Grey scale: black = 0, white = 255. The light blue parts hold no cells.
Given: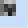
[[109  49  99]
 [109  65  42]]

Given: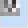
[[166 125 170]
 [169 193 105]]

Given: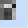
[[130 216 202]
 [ 99  67  77]]

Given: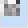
[[245 115 169]
 [239 154 156]]

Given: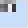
[[106  90 239]
 [129 103 232]]

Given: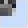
[[131 127 116]
 [ 85  91 105]]

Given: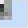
[[ 46 170 162]
 [ 67 156 159]]

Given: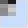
[[152 152 183]
 [136 137 207]]
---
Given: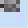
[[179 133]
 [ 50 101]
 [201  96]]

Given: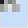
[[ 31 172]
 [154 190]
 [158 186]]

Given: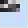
[[ 24  61]
 [150 218]
 [ 34  38]]

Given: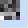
[[ 98  89]
 [ 57 130]
 [ 28  91]]

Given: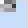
[[246 113]
 [172 184]
 [198 159]]

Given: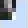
[[ 42 132]
 [ 37 116]
 [ 59  66]]

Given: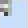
[[142 139]
 [201 230]
 [120 153]]
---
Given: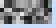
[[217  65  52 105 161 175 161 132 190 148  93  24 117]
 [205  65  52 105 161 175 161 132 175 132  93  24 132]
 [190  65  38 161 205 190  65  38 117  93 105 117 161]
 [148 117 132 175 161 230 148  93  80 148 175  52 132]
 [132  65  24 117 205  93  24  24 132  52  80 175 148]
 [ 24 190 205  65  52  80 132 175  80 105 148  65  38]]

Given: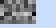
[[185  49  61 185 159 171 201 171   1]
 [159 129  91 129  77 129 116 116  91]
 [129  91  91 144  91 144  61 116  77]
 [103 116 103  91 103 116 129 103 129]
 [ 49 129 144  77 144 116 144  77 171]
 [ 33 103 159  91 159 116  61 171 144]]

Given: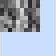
[[165 150 109  43 134 178 190  43 109  96]
 [150 165  30 150 178 150  71  83 165  71]
 [134  71 134  83 190 134 190  43 121  58]
 [121 150 178  96 215 150 150  71  58  96]
 [109  83 121 121 203 109 178  43 121  58]
 [ 83  83 109 134 203 109 165  43 121  71]
 [ 58 134  43  96 121 203  96  58 109 150]
 [ 43  96  71  83 134 215  83  96  96 150]]

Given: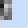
[[157  96 112]
 [ 96 141 112]
 [ 81 171 128]
 [ 66 141 128]
 [ 26 201 171]]

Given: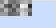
[[180  98  70 137  98 238 222  44]
 [153 153  98 110 123 210 194  86]
 [137 194 123 110 137 167 180 153]
 [123 180 123  86 153 194 167 123]]

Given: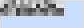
[[215 190 163 110 228 149 215 163 202 178 202 110 163 190 215 215]
 [202  60 163 136 178 136 149 163 228  48 202 163  72  60 228 228]
 [149 124 178 190  72 136 124  96 136 163 149 110 178 124 110 110]
 [ 72 124 149 190  60 124  96  72  84 149  72  84 136 124  84  84]]

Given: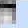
[[204 229 216 134]
 [192 216 204 165]
 [179 192 179 134]
 [149 165 149 106]
 [106 121 149 121]
 [ 37  21   9  21]]

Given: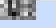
[[237 155  41 170  84 155 195 141 110]
 [195 155  57  97  97 141 170 141 110]
 [183 170  57  16  71 170 222  71 183]
 [141 141 155  97 155 110 126 126 110]
 [126 207  57 207  84 110 126  84 126]]

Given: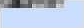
[[159 131  89  61  45  89 103  89 187 159 173 145 118 118 203 187]
 [131 159 131  74  45 131 145  89 131 118 118 145 103 103 159 145]]
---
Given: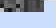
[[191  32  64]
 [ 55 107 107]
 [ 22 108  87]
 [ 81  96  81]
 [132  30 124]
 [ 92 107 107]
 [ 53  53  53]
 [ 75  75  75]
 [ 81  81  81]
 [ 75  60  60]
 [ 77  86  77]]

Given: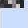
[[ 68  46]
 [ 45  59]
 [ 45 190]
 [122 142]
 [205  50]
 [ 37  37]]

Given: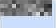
[[151  99 155 111]
 [109  94 139 108]
 [120 109  95 124]
 [ 93  95 193  73]
 [124 113  75 118]
 [121 109 108 116]
 [131 125 139 124]
 [ 97 164 137 103]
 [165 142 160  88]
 [208 124 109 131]
 [ 70 153  98  99]
 [178  66  58  89]
 [120  85  39 100]]

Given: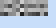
[[ 90 161 152 156]
 [ 61 191 124 171]
 [137 184  75 183]
 [142 147 149 144]
 [199 111 175 122]
 [ 32 223  75 203]
 [131 157 128 161]
 [ 90 189 105 174]
 [ 75 185 109 184]
 [ 60 181 140 164]
 [163 169  89 169]
 [ 64 183 133 167]]

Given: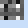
[[181  95 125 208 114]
 [ 14  86  50  22 116]
 [131  86 109 138  51]
 [126  91  97 148 114]
 [239  85 145 254  18]
 [103  88  87  93  99]]

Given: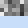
[[238  94 183 201]
 [117 208 187 145]
 [128 119 114  73]
 [110 166 100 123]
 [134 158 136 125]
 [ 50  67  71 225]
 [149 126 132 143]]
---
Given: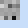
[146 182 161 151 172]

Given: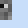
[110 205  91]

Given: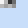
[244 161]

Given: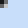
[ 24 199]

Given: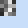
[ 87  94 241 107]

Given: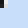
[ 21 222]
